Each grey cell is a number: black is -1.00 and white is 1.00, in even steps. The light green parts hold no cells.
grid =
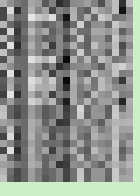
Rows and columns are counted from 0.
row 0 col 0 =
0.39
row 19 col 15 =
0.15
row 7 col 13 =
0.18
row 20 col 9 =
-0.41
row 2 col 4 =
0.79
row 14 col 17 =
-0.70
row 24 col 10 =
-0.11
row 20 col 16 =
0.55
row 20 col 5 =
0.05
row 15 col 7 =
-0.17
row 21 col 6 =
0.27
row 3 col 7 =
-0.13
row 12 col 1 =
0.35
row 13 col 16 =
0.48
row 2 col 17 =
-0.03
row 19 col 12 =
-0.22
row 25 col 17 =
0.28
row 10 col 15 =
0.14
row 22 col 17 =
-0.13
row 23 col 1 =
0.18
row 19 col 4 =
0.40
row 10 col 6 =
0.29
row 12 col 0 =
-0.33
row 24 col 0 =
0.40
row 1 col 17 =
-0.86
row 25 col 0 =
0.51
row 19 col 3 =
-0.14
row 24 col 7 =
-0.17
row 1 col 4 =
0.39
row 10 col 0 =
-0.49
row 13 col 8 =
0.03
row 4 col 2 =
-0.56
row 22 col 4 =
0.32
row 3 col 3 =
-0.23
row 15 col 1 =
-0.19
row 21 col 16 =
0.49
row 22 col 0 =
0.41
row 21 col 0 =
-0.45
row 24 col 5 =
-0.01

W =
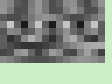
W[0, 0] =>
0.15
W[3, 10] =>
-0.26
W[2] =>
[-0.29, -0.40, -0.40, -0.28, -0.06, 0.10, 0.16, 0.09, -0.07, -0.28, -0.41, -0.40, -0.28, -0.08, 0.09]
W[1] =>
[0.18, -0.05, -0.38, -0.37, 0.00, 0.17, -0.06, -0.39, -0.35, -0.01, 0.18, -0.05, -0.39, -0.37, -0.02]
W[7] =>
[-0.46, -0.38, 0.11, 0.21, -0.21, -0.50, -0.20, 0.21, 0.09, -0.39, -0.45, -0.02, 0.25, -0.07, -0.49]
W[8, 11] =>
0.15
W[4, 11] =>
-0.36
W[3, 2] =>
-0.25
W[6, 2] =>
-0.52
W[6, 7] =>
-0.38
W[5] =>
[-0.25, -0.60, -0.43, 0.07, 0.37, 0.12, -0.39, -0.62, -0.31, 0.18, 0.35, -0.02, -0.47, -0.58, -0.17]
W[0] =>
[0.15, 0.04, -0.31, -0.38, -0.05, 0.17, -0.08, -0.39, -0.27, 0.08, 0.12, -0.23, -0.43, -0.15, 0.15]
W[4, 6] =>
-0.07
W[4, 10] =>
-0.18
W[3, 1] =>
0.55
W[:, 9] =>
[0.08, -0.01, -0.28, 0.54, 0.14, 0.18, -0.07, -0.39, -0.04]
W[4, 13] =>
0.09
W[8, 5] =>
-0.39
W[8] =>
[0.07, -0.03, -0.15, -0.28, -0.36, -0.39, -0.37, -0.29, -0.17, -0.04, 0.07, 0.15, 0.14, 0.08, -0.01]
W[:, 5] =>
[0.17, 0.17, 0.10, 0.55, 0.12, 0.12, -0.57, -0.50, -0.39]
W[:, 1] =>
[0.04, -0.05, -0.40, 0.55, 0.06, -0.60, -0.41, -0.38, -0.03]
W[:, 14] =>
[0.15, -0.02, 0.09, -0.27, -0.28, -0.17, 0.34, -0.49, -0.01]
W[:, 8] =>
[-0.27, -0.35, -0.07, 0.01, -0.12, -0.31, -0.23, 0.09, -0.17]
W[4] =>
[-0.32, 0.06, 0.03, -0.36, -0.24, 0.12, -0.07, -0.39, -0.12, 0.14, -0.18, -0.36, -0.03, 0.09, -0.28]

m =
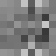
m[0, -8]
0.16
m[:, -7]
[0.12, 0.08, 0.10, -0.12, 0.09, -0.09, -0.10, 0.14]
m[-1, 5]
0.50
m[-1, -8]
0.17
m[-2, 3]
-0.11
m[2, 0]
0.03
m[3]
[-0.07, -0.12, 0.16, -0.02, 0.11, -0.01, 0.55, -0.13]
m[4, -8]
0.02
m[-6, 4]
-0.27
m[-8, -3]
0.51
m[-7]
[0.07, 0.08, 0.04, 0.06, -0.40, 0.10, -0.02, -0.07]
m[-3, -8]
-0.17
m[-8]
[0.16, 0.12, 0.06, 0.53, -0.26, 0.51, 0.19, -0.05]
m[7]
[0.17, 0.14, 0.03, 0.51, -0.27, 0.50, 0.16, -0.03]
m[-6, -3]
-0.10

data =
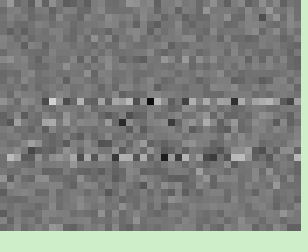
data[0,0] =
-0.01
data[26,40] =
-0.11
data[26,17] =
-0.02
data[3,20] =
0.01
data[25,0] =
0.15
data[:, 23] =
[-0.02, -0.04, -0.19, -0.09, -0.12, -0.04, 0.04, -0.20, 0.18, -0.10, -0.01, -0.18, -0.12, -0.03, 0.11, -0.10, -0.11, 0.09, -0.01, -0.07, -0.22, -0.30, -0.77, -0.07, -0.19, -0.18, 0.10, -0.17, -0.08, -0.22, -0.12, -0.08, -0.08]
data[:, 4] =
[-0.26, -0.18, -0.18, -0.10, -0.11, -0.17, 0.02, -0.13, -0.11, -0.12, 0.05, -0.06, -0.05, -0.03, 0.05, -0.11, -0.08, -0.11, -0.21, -0.08, 0.25, -0.44, -0.27, -0.18, -0.04, -0.19, -0.03, 0.00, -0.04, -0.09, -0.17, -0.03, -0.08]
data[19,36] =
0.03
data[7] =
[-0.15, -0.04, -0.02, -0.10, -0.13, -0.14, -0.15, 0.01, -0.07, -0.07, -0.05, -0.10, -0.13, -0.03, -0.13, -0.01, -0.13, -0.11, -0.09, -0.05, -0.04, 0.07, -0.12, -0.20, -0.11, -0.13, 0.00, -0.03, -0.17, -0.11, -0.02, -0.02, -0.17, 0.04, -0.11, -0.02, -0.11, -0.17, -0.17, -0.05, -0.09, -0.21, -0.06]
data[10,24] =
-0.04
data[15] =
[-0.07, -0.13, -0.08, -0.01, -0.11, 0.00, -0.11, -0.16, -0.03, -0.03, -0.04, -0.09, 0.06, -0.17, -0.08, -0.03, -0.02, -0.04, -0.07, -0.14, -0.12, -0.01, 0.00, -0.10, -0.21, -0.16, 0.09, 0.04, -0.12, -0.09, 0.03, -0.13, -0.07, -0.18, -0.15, -0.07, -0.02, -0.04, -0.12, -0.13, -0.05, -0.04, -0.07]
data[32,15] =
-0.18
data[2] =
[-0.09, 0.02, -0.07, -0.02, -0.18, -0.11, -0.09, -0.17, 0.06, -0.10, -0.11, -0.19, 0.03, -0.05, -0.09, 0.08, 0.01, -0.03, 0.01, -0.12, 0.07, -0.05, -0.02, -0.19, -0.08, -0.04, -0.23, -0.12, -0.18, -0.16, 0.00, -0.04, 0.11, -0.16, -0.18, 0.03, -0.02, -0.38, -0.03, 0.15, -0.15, 0.07, -0.11]
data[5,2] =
-0.16
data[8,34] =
0.01
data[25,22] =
-0.07
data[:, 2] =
[-0.17, 0.00, -0.07, -0.15, -0.11, -0.16, -0.05, -0.02, -0.02, -0.02, -0.15, -0.13, -0.06, 0.05, -0.15, -0.08, 0.06, 0.25, -0.13, -0.02, -0.10, 0.09, 0.27, -0.10, -0.13, 0.03, -0.01, 0.00, -0.18, -0.04, -0.04, 0.00, 0.04]
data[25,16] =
-0.28
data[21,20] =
-0.16
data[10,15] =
-0.01
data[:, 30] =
[0.12, -0.06, 0.00, -0.03, 0.06, -0.05, -0.03, -0.02, 0.09, -0.06, -0.02, -0.06, 0.05, -0.15, -0.01, 0.03, -0.19, 0.07, -0.14, -0.01, -0.21, -0.24, -0.53, -0.10, -0.03, -0.21, -0.21, 0.01, -0.05, 0.03, -0.08, -0.06, -0.14]
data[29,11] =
0.08
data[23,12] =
-0.06
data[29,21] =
-0.16
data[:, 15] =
[-0.14, -0.11, 0.08, 0.04, -0.21, 0.06, -0.14, -0.01, 0.08, 0.10, -0.01, 0.02, -0.05, -0.08, -0.24, -0.03, -0.29, 0.21, -0.06, 0.07, -0.32, -0.08, 0.07, -0.07, -0.11, -0.08, -0.02, -0.31, -0.12, -0.08, -0.15, -0.12, -0.18]
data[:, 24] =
[-0.03, 0.00, -0.08, -0.09, -0.05, -0.04, -0.23, -0.11, 0.04, -0.12, -0.04, -0.13, -0.08, -0.01, -0.26, -0.21, -0.03, -0.53, 0.02, -0.01, -0.12, -0.24, 0.20, 0.01, -0.05, -0.25, -0.02, -0.25, 0.12, -0.09, -0.01, -0.07, -0.05]
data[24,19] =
0.02
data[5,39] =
-0.07
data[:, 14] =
[0.02, 0.06, -0.09, -0.02, -0.11, -0.09, -0.03, -0.13, 0.01, -0.08, 0.01, -0.05, -0.19, -0.14, 0.28, -0.08, -0.18, -0.08, -0.04, -0.09, -0.35, -0.08, 0.16, -0.05, -0.26, -0.07, -0.15, -0.10, 0.04, -0.04, 0.14, -0.09, 0.02]
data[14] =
[0.14, 0.00, -0.15, 0.10, 0.05, -0.06, -0.42, 0.65, 0.19, -0.40, -0.19, 0.41, -0.21, -0.25, 0.28, -0.24, 0.30, 0.23, 0.45, -0.38, 0.14, -0.89, 0.43, 0.11, -0.26, -0.08, -0.49, 0.37, 0.01, 0.34, -0.01, 0.28, 0.24, -0.62, 0.35, 0.01, 0.27, 0.35, 0.42, 0.20, -0.29, -0.46, 0.24]
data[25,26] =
-0.25
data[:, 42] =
[-0.13, -0.12, -0.11, 0.00, -0.12, 0.00, -0.20, -0.06, -0.22, -0.20, -0.10, -0.01, -0.19, -0.11, 0.24, -0.07, -0.01, -0.12, 0.00, 0.02, 0.08, -0.21, 0.43, -0.19, -0.20, -0.14, -0.13, -0.11, -0.21, 0.01, -0.07, -0.07, -0.23]
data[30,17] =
-0.16
